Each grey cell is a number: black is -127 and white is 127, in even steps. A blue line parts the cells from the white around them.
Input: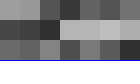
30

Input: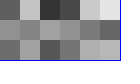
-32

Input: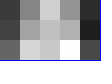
-68

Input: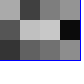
42

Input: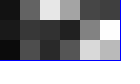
-109

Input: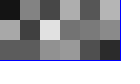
-107

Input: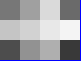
-8

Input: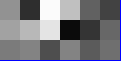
18

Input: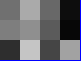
-15

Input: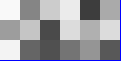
121
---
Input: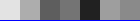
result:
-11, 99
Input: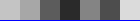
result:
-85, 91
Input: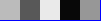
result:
106, 106
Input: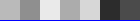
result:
44, 106
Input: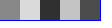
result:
-79, 90
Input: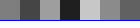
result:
-96, 71
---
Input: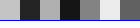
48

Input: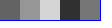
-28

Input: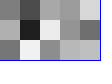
-9

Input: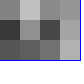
36

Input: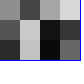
-72

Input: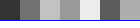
66

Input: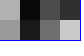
-80

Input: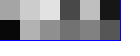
50

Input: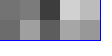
-19
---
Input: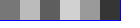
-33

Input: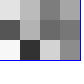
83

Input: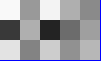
77

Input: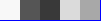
-70

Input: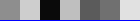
-117

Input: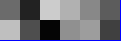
-122

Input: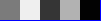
-74

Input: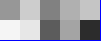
-35
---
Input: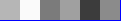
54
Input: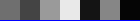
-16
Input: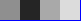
15
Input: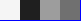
117
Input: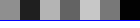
15
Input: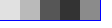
97
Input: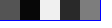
-43
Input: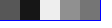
-40
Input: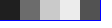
-96
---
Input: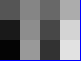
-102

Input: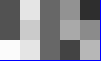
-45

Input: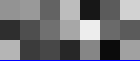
-81

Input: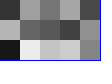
53

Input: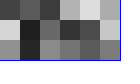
86

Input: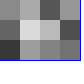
-27

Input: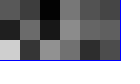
-96

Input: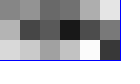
52

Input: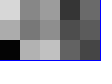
44

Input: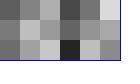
-5
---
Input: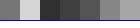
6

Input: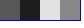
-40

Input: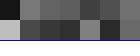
-7

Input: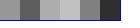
23

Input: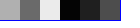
-21

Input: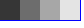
-18
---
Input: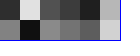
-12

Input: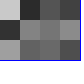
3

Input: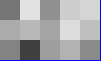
36

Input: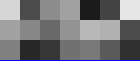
56

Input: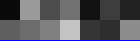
-74

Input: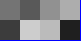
77

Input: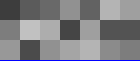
31

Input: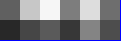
-72
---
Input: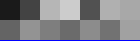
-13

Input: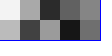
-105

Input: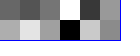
74

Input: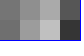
64

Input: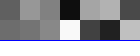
-94

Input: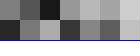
-34

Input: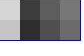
-48

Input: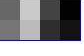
-81
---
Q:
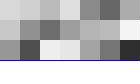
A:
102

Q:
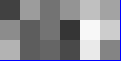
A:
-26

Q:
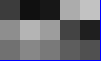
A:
7

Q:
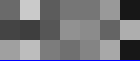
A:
-15

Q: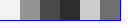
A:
-53

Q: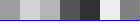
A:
-42

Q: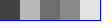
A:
57

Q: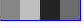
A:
7
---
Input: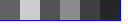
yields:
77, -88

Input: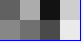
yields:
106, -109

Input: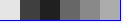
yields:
101, -95

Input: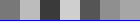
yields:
79, -69

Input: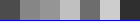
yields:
77, -80

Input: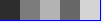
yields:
84, -82
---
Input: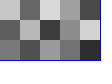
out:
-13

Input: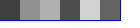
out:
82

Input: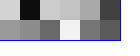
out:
-9

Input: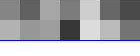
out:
58

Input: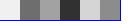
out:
85

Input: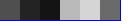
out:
85

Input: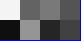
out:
-90

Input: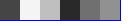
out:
-15
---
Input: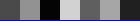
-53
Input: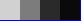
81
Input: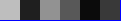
62
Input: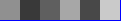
16
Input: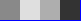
9
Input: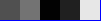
-47
